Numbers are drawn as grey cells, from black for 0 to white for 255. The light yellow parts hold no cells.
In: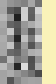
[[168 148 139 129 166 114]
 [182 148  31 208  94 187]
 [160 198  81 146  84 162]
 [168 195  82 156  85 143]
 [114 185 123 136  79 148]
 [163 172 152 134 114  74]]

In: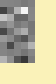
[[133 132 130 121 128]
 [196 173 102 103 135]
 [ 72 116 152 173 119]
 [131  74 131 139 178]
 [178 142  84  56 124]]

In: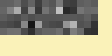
[[ 96  97 108  78  99  63  95  86 121  65  61  94  99  91]
 [ 93  84  78  91  79  86  85  85  86  88  89  86  96  77]
 [101 111 112  75  48  90 100 100 110  72 124 105  51  48]]

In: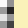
[[251 146]
 [229 150]]

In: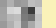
[[154 176 152 157 190 183]
 [164 184 189 123 113 196]]

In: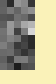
[[ 96  43 151 137  54]
 [ 84  80 113 106  75]
 [115 150  65 127 213]
 [126 105  58  69  42]
 [ 96  61 121 124  92]]

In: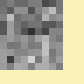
[[111 125 107 106 124 125  74  88 119]
 [130 189 110 126 128 110 179 138 148]
 [ 88 159 121  83  49 100  69 132 133]
 [148 118 120 145 122 126 193 142 148]
 [159  62 145 163 210 121 174 129 156]]

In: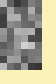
[[183  97  57  77 126 110]
 [ 63 175 175 101 140 129]
 [150 103 177 173 178  67]
 [ 93 111 155 208 194 111]
 [ 72 161 157  87 121 128]]
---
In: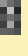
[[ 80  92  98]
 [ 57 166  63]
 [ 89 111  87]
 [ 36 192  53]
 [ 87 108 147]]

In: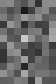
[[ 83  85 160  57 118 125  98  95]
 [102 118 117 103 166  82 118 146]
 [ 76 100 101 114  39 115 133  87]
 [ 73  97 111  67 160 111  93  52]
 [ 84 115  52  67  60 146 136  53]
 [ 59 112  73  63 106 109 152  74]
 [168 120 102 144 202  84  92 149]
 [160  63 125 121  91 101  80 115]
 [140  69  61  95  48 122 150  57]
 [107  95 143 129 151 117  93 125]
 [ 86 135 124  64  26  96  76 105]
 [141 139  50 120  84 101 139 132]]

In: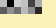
[[ 39 141 186 109 143  91]
 [173  67 194 207   2 189]]

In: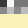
[[188 139 190 137]
 [119 120 246  57]]

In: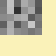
[[131 118 134 140 176 135]
 [114 199 131  87 171  96]
 [123  93 175 167 145 139]
 [ 83 168 146  49 191 126]
 [ 90 150 171  99 194 120]]

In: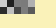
[[ 90 125  70 191  44]
 [176 123 125  32 205]]

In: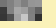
[[ 49 129 199 161  80  54]
 [ 98 127 159 168 130  58]
 [151 149 128 147 129 116]]
